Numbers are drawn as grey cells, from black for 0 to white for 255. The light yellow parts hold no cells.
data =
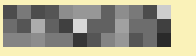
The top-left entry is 76
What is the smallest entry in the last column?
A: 42
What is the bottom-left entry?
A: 132
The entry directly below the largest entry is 54
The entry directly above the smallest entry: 64
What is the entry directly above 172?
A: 76
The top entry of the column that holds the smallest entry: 205
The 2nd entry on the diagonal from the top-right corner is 109
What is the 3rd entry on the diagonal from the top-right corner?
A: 85
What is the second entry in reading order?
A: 121
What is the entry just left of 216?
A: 64

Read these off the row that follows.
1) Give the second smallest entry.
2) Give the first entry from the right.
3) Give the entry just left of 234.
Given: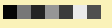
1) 36
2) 79
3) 59

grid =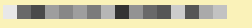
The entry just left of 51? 182
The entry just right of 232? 105

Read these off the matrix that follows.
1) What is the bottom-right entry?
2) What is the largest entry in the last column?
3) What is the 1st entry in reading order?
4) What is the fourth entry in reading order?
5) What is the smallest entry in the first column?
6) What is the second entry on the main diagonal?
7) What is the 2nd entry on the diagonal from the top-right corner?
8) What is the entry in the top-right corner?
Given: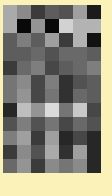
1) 39
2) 179
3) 170
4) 93
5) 39
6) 9
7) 179
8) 27
